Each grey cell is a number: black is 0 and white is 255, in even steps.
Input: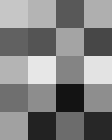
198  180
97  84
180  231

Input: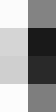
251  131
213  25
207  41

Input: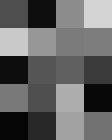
78  14
201  151
13  86

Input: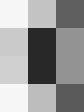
246  196
202  40
208  40

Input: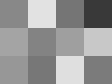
136  226
164  131
151  119

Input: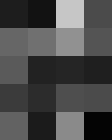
29  18
102  112
90  34

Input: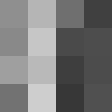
143  181
137  198
159  185
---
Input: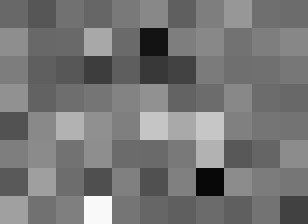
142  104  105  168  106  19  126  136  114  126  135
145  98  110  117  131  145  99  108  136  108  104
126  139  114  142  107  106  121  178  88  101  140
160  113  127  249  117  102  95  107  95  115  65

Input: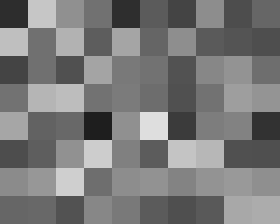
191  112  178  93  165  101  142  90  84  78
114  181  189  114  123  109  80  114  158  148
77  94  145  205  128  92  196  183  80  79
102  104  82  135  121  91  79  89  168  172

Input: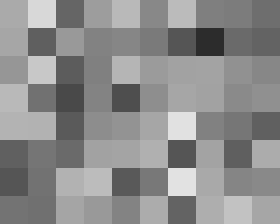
166  95  153  130  134  122  85  44  106  99
185  113  73  131  78  142  166  162  138  144
96  117  106  162  164  176  85  163  95  172
115  112  165  153  131  172  99  174  194  166

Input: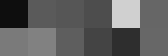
122  129  94  68  46  103

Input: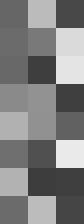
107  121  218
138  146  63
111  80  234
107  188  69

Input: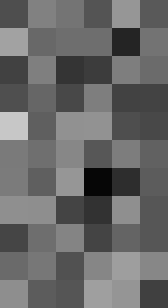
162  104  110  110  36  115
79  102  72  126  66  67
122  111  135  87  125  97
143  142  68  50  143  86
106  119  81  134  158  135
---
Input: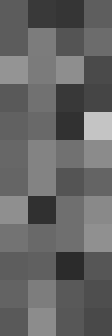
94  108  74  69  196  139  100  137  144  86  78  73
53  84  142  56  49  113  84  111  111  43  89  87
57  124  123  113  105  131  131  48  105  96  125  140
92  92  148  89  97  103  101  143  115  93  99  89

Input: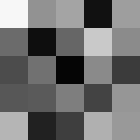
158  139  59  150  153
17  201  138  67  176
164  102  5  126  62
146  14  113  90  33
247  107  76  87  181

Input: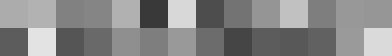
150  218
152  154
126  97
193  88
149  92
115  69
77  108
216  153
57  126
177  143
133  105
129  85
178  227
172  92

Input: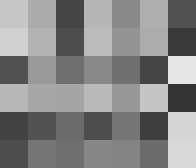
82  57  229  51  213  218
174  172  68  197  62  107
137  148  111  152  117  132
182  187  136  186  77  135
68  76  111  165  107  111
171  178  154  167  82  117
198  208  81  184  67  77

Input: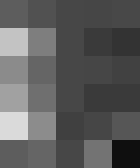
72  51  65  58  86  15
70  58  70  58  70  115
71  71  71  71  64  71
81  126  101  111  140  101
93  195  139  161  218  93

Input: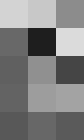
140  219  69  163  90
200  30  144  157  103
211  104  96  99  88

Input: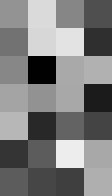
79  47  177  27  68  168  175
134  227  169  168  99  237  63
218  215  1  146  40  92  70
147  114  135  164  183  52  92

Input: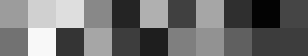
69  61
3  60
47  96
166  146
64  127
176  30
36  61
136  166
222  52
208  248
156  114

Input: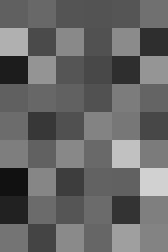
112  46  149  100  71  123  209  127  131
85  139  46  124  119  193  97  51  159
83  81  72  81  131  105  98  107  102
84  137  85  97  80  136  61  85  138
104  74  148  103  55  97  134  107  68
96  176  28  96  108  126  17  33  116
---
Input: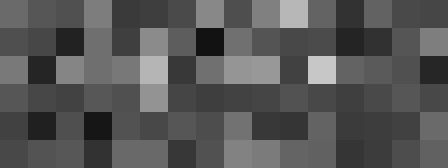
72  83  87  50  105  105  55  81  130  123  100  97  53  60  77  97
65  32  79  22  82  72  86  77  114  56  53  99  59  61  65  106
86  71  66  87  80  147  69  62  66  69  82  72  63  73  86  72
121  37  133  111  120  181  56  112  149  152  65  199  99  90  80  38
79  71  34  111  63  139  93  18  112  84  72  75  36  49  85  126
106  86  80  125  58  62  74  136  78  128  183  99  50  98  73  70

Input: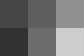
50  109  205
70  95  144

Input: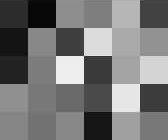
134  115  135  23  160  121
143  120  106  75  230  60
35  125  238  59  163  212
20  136  63  219  170  145
45  9  142  126  181  67

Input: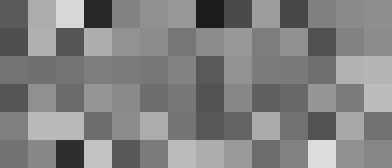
114  135  46  194  88  124  187  173  153  108  130  220  144  134
127  186  185  110  140  172  116  88  100  170  113  82  168  114
85  144  107  150  138  110  119  83  136  96  104  150  123  188
116  112  115  125  123  119  131  89  146  124  122  111  178  180
78  176  86  174  146  140  118  139  152  125  145  80  130  141
91  172  215  41  130  144  152  29  74  157  71  127  138  143

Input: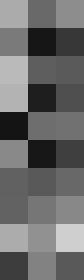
61  130  89
172  145  207
98  118  136
97  89  104
137  23  63
20  110  113
179  30  79
186  94  90
122  22  55
171  105  141

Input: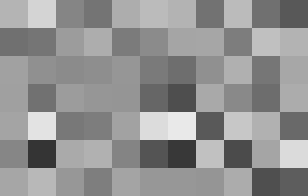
166  184  151  126  164  151  151  149  172  79  93
134  52  170  177  132  84  56  193  75  165  219
164  227  120  125  162  220  233  89  199  177  105
160  113  156  150  149  102  78  169  137  109  172
161  144  139  142  150  122  110  144  176  118  167
112  117  156  173  123  139  165  166  125  192  179
180  212  133  116  173  187  179  114  187  112  88

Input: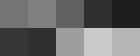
54  48  158  202  181
116  128  97  48  30
